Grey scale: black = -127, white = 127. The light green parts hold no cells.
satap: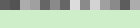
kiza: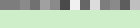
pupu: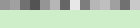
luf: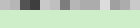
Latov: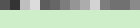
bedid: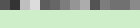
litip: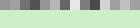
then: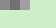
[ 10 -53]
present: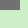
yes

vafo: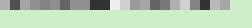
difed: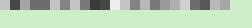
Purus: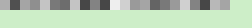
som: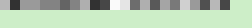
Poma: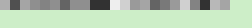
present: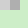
no
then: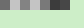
[110  68]
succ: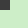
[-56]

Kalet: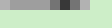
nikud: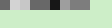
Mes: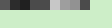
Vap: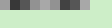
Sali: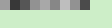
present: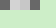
yes
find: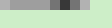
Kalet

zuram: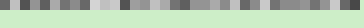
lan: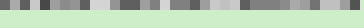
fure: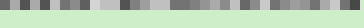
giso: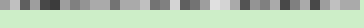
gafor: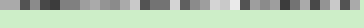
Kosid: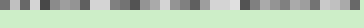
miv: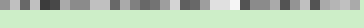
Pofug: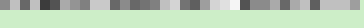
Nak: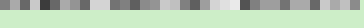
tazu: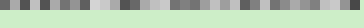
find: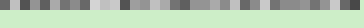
zuram
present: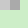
yes
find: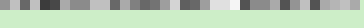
miv
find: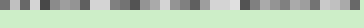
Kosid
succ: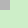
[64]
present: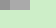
yes
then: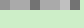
[ 0 84]

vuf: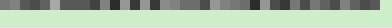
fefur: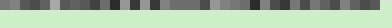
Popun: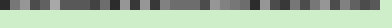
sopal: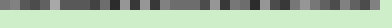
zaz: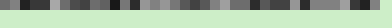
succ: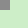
[1]
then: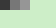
[ -8 -30]

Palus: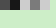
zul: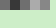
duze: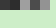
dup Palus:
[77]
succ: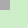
[7]
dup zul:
[-16]
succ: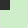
[31]
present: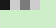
yes
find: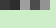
duze

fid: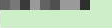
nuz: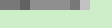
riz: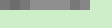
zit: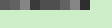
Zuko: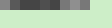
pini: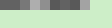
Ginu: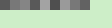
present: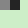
no
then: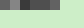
[  5 -81]
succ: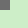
[-7]
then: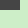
[-48 -58]

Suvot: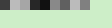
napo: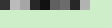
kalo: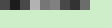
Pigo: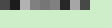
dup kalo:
[-55]
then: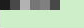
[-76 -19]
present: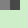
yes
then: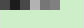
[-55 -76]
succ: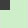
[59]

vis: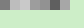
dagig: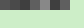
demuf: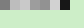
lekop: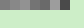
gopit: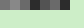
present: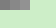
yes
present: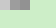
yes

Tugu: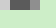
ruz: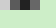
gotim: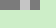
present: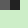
yes
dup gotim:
[-4]
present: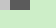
no
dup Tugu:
[-36]

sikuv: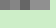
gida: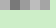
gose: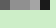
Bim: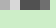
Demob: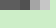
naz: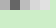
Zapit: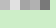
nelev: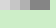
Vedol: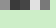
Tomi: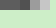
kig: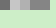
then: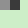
[-58  97]
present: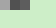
no
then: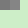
[-25  16]

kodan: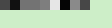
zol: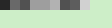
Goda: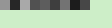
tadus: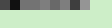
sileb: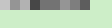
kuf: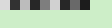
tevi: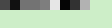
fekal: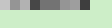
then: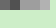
[-46 -34]
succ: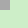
[-46]

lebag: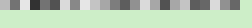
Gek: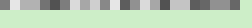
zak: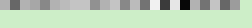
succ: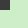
[102]
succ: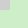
[8]
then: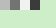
[ 102 -120]
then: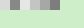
[-34  17]
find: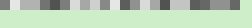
Gek
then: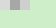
[  8 102]

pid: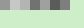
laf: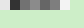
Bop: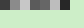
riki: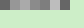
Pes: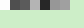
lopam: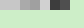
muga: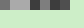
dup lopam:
[71]
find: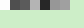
Pes
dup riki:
[-25]
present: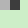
no
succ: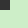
[-13]
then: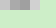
[-66 -48]
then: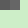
[ 61 -88]

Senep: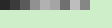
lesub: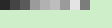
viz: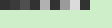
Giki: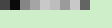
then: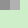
[ 37 -15]
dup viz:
[-77]
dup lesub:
[27]
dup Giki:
[72]

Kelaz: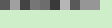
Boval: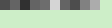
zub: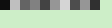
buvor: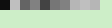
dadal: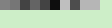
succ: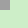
[-60]
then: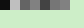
[54 63]
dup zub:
[22]
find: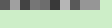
Kelaz

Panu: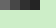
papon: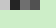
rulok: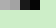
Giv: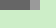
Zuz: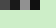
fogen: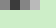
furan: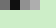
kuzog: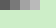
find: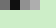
furan
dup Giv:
[-25]
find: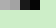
rulok

